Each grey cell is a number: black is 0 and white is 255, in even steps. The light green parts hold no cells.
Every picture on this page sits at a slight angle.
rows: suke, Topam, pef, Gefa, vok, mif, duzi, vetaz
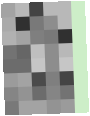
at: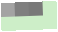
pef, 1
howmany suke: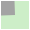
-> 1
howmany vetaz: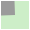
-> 1
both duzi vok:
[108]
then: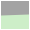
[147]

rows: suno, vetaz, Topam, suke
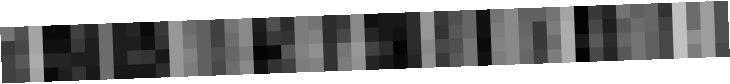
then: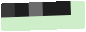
[17]
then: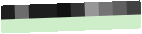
[108]
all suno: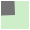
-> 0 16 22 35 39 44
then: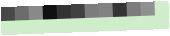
[37]

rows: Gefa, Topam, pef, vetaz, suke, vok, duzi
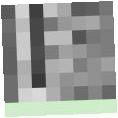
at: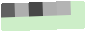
suke, 0
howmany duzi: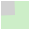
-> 1

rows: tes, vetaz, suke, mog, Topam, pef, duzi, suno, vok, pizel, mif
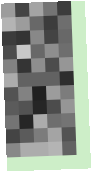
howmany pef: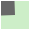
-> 0
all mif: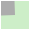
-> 1 2

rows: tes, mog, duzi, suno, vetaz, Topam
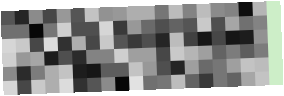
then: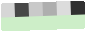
[85]
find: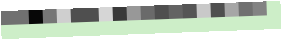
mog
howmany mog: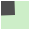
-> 4
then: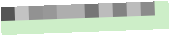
[131]
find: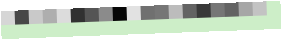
Topam
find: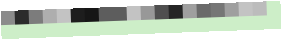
vetaz

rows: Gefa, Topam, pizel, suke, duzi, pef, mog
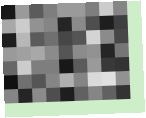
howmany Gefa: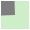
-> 2
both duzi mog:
[51]
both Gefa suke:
[154]
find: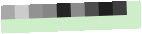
Topam

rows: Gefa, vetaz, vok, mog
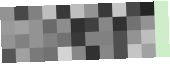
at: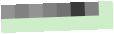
vok, 0
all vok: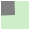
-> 1 3 6 7
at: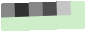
mog, 5
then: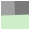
[114]
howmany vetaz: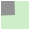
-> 2
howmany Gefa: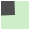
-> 0
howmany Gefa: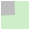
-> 2

